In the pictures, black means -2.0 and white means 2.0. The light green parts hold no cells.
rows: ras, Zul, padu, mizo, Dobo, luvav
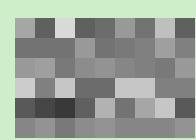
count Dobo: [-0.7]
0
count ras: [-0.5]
3
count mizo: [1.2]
1
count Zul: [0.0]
2
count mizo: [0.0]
3

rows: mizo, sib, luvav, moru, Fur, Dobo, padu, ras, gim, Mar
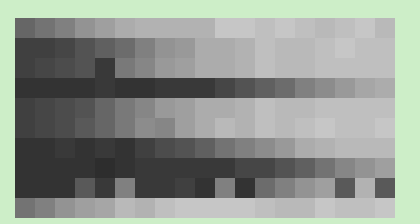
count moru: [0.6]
1
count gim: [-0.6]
3
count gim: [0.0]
3
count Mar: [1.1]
6

